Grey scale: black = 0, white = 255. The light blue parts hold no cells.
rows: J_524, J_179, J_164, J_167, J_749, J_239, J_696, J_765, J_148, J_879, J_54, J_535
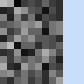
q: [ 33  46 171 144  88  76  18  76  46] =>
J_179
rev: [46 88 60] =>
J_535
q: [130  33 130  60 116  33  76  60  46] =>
J_164
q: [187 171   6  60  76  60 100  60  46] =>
J_524
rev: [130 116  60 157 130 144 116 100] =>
J_167
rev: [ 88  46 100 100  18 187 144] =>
J_696

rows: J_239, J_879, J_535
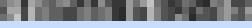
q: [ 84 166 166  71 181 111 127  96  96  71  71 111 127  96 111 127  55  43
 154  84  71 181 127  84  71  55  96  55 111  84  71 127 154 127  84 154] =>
J_879
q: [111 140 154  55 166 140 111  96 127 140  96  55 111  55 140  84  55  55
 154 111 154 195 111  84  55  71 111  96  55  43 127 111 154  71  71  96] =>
J_239
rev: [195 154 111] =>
J_239
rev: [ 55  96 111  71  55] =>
J_239
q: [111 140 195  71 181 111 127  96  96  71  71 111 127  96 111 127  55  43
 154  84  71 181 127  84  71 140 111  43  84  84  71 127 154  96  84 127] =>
J_535

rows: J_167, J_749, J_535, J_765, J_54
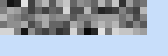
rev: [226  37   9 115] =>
J_54
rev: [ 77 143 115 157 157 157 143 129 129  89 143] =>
J_535

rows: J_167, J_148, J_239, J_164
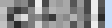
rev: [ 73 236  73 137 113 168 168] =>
J_148
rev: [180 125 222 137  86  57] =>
J_148
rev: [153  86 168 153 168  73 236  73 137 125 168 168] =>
J_167
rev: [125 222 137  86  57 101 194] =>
J_148

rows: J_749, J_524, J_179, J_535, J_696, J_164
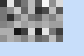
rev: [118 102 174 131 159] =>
J_164
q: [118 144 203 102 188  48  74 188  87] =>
J_524
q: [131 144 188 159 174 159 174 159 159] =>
J_535
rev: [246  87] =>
J_749

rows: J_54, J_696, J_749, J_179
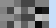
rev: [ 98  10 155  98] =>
J_179
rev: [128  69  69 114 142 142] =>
J_54
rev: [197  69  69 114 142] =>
J_749
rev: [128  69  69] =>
J_54
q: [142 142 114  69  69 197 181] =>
J_749

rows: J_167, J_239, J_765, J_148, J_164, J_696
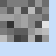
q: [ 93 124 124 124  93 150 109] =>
J_167
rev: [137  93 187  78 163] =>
J_239
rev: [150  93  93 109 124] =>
J_164
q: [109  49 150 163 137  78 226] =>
J_148
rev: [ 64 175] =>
J_696

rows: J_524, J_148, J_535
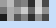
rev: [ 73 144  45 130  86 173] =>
J_535
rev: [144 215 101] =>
J_148
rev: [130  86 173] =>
J_535
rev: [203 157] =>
J_148
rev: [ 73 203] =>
J_524
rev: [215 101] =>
J_148

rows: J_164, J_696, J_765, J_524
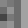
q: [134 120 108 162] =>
J_164
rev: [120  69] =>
J_765
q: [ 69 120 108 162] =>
J_765

